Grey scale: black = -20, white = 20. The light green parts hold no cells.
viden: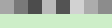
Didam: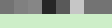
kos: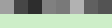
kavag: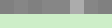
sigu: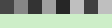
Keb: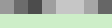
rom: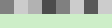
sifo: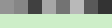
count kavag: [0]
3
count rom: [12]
3

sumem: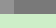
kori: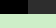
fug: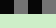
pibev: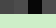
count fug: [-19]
2
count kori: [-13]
2
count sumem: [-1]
3
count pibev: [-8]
2
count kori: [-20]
2
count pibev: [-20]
0

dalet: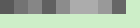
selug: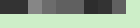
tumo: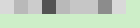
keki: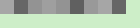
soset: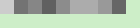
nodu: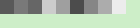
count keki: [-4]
2
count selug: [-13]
1

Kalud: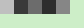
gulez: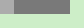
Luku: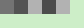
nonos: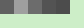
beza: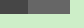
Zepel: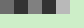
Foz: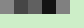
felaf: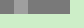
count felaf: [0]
0
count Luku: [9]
0
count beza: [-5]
0
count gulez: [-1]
4
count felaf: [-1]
4
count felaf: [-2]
0

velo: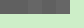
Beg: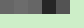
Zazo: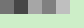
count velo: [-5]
3
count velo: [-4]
2
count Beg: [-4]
2
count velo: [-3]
0

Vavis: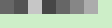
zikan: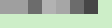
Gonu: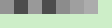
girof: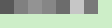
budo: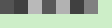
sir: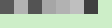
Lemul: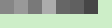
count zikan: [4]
0
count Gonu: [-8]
2
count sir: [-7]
1

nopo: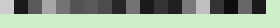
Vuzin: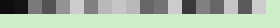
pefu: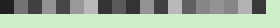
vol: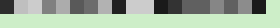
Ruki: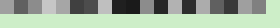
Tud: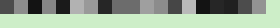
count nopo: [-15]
1
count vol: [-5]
3

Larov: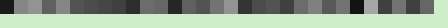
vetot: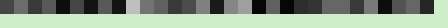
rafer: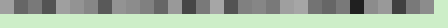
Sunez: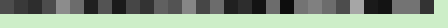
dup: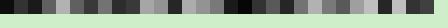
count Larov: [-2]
3
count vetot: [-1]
1
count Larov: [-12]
1

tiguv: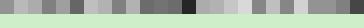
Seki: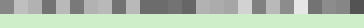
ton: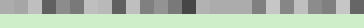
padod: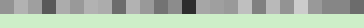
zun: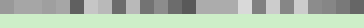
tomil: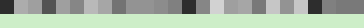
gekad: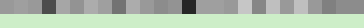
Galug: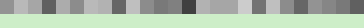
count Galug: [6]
3
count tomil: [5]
3
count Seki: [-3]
2
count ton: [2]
2
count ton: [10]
4
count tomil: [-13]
3
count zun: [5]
1

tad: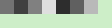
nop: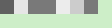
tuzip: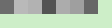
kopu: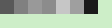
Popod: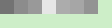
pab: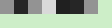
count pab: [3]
3
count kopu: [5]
1
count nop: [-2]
0

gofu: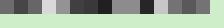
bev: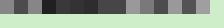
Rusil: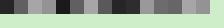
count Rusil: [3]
2
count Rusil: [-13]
1
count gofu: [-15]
1
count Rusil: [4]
1

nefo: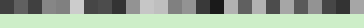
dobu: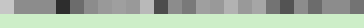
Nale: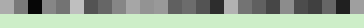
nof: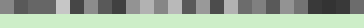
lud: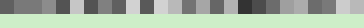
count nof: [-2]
1
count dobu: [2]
8
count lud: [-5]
2
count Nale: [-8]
1

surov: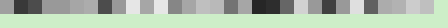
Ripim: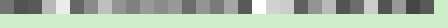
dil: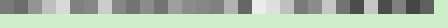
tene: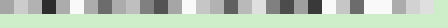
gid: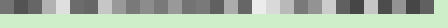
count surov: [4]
5
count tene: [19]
5

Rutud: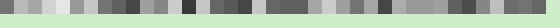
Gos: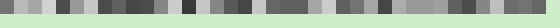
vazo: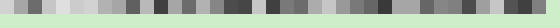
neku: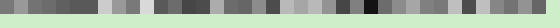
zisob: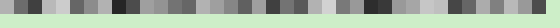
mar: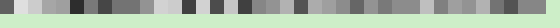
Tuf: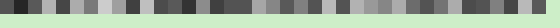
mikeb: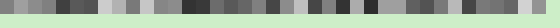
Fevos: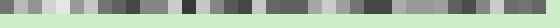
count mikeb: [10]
1
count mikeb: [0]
4
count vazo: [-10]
3
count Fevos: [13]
1
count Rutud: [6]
3
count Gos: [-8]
4

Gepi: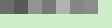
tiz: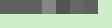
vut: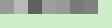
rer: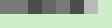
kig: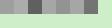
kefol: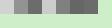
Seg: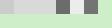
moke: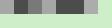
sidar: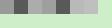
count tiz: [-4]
1
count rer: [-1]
3
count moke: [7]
1
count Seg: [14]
3
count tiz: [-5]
4
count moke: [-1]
1
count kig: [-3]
0

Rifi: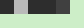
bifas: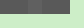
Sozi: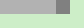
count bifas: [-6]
4
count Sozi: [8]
4
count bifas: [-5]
1
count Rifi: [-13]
3
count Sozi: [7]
0
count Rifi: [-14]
0
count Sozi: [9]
0

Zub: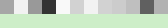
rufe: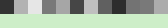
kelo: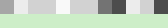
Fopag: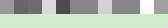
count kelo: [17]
2
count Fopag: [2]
0
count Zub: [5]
0
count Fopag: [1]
4
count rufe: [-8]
0
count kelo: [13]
5
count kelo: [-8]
2

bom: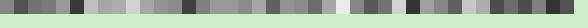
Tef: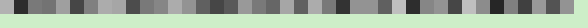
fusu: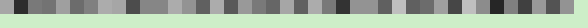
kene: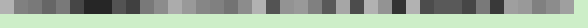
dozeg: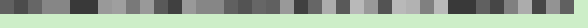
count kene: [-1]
4
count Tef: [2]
1
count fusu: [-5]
4
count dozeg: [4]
5

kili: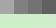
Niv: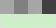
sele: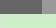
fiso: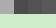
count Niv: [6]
2
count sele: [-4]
3

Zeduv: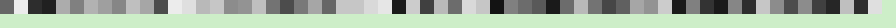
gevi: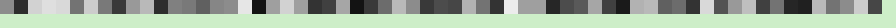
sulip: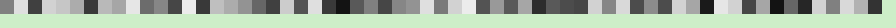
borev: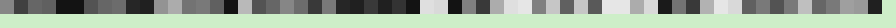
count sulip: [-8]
3
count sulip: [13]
6
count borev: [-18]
0

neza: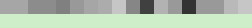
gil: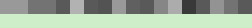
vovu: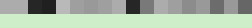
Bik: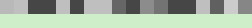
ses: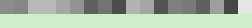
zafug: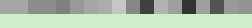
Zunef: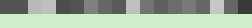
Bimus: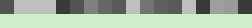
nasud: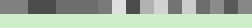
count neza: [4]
4
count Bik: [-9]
6
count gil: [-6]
5
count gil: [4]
3
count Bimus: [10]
5
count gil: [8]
1

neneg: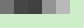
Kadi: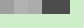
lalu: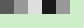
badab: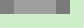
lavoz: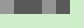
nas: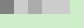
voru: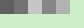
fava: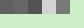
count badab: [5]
3
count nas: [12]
3
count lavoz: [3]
1

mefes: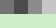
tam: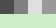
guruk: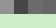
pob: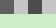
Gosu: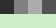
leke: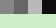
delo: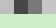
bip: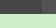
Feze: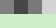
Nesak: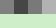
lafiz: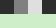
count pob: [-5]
1
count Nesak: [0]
1
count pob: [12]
0
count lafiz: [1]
0
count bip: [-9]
3

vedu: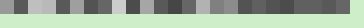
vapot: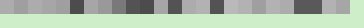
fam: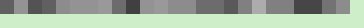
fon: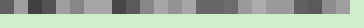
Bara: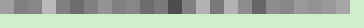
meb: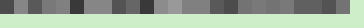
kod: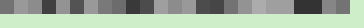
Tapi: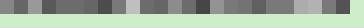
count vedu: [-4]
3
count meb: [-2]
3

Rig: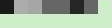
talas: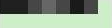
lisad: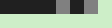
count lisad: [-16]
0
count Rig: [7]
1
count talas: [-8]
0
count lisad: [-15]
5
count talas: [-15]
2
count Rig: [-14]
1
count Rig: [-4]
3

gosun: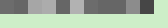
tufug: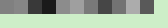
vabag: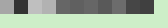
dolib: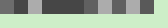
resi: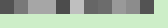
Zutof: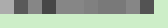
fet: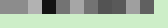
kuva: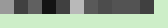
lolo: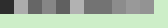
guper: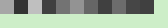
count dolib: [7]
3
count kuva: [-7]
2
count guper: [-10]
3
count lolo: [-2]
2
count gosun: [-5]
0

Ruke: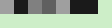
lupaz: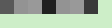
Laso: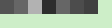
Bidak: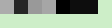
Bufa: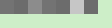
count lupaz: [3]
2
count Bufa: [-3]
3
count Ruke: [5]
2
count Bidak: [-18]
2

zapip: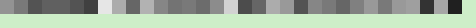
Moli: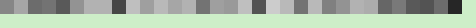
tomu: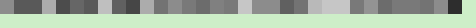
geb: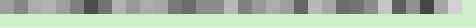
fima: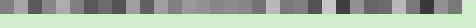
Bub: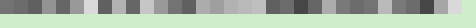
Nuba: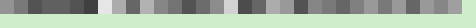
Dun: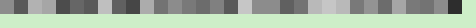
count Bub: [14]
2
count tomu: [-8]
1
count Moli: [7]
1
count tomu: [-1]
5
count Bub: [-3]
4
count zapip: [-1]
4

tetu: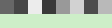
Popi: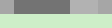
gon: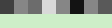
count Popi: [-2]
4
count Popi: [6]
2
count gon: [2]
0
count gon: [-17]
1
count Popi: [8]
2
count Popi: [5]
0

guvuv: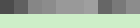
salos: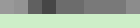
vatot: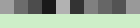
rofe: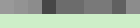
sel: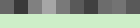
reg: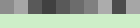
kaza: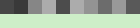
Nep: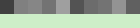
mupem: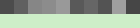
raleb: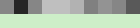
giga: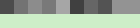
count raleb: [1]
3
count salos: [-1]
3
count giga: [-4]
1

